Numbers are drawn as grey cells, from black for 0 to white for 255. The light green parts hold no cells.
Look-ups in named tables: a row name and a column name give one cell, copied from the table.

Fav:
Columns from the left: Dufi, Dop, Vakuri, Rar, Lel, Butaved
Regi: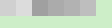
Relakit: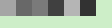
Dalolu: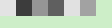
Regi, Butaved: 190
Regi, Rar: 171
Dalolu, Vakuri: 149
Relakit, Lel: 181
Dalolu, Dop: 60
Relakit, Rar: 64
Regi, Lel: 178
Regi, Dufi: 208
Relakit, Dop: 104
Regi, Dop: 220
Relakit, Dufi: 165
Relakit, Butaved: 50
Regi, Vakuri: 160
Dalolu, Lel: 225
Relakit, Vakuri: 122
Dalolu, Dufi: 227
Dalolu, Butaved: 162
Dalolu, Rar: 95

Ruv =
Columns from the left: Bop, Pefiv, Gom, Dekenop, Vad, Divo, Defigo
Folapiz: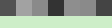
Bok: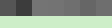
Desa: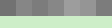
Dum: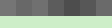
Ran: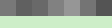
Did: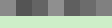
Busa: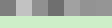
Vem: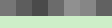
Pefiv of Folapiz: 162
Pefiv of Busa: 194
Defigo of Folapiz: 68
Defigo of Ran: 84
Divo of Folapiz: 138
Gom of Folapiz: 138
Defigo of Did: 128
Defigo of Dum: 106
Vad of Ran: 150
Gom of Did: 100
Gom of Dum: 112
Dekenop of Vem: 107
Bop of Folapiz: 82
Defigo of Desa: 124
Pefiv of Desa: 134
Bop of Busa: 126
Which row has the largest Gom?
Busa

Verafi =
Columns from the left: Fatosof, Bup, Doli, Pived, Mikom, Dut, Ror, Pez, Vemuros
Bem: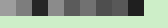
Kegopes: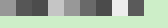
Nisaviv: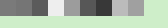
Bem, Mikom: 91
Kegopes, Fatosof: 151
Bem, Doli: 38
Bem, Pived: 139
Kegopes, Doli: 76
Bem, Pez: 88
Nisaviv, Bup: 117
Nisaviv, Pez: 187
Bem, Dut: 113
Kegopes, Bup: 86
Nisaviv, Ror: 56

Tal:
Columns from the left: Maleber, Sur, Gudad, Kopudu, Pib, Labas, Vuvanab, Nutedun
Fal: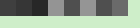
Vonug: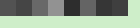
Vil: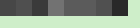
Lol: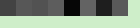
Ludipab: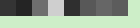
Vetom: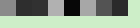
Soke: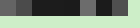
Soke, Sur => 75
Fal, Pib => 79
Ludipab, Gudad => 110
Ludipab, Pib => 47
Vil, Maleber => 71
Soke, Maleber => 100
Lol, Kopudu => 93
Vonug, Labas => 100
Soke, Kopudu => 28
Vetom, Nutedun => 42
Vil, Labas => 91
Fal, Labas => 149
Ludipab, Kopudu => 207
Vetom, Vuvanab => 83
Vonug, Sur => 69
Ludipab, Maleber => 52
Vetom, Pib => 7
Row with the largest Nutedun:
Fal

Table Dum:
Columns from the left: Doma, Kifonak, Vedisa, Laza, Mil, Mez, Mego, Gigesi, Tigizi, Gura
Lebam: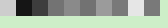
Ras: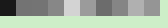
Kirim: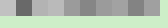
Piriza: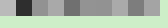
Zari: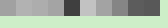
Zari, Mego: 163
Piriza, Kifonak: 46
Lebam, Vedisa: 61
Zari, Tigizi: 92
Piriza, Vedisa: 146
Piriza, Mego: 146
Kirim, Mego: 155
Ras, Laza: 135
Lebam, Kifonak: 21

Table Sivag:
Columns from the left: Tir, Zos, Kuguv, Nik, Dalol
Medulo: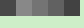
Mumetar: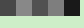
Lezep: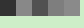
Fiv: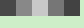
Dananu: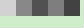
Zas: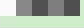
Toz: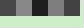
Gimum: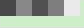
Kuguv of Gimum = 81
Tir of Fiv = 72
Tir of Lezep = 50
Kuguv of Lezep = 81
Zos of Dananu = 136
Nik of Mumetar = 126
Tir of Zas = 250
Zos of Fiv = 136
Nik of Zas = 126
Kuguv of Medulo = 116

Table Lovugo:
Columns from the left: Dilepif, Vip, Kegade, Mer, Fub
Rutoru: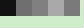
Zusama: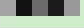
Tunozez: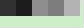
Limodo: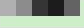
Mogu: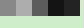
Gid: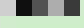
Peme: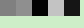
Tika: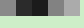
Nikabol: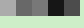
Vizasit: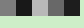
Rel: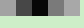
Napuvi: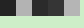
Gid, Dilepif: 207
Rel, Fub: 168
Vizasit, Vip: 24
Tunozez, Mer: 125
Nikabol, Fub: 76
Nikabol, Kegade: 120
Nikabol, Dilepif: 171
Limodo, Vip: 140
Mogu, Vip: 173
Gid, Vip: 15
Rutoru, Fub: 122
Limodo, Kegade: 53
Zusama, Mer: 27
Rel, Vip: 71
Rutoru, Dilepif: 18
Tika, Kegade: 27
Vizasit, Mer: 104
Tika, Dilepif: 137
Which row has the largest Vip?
Napuvi

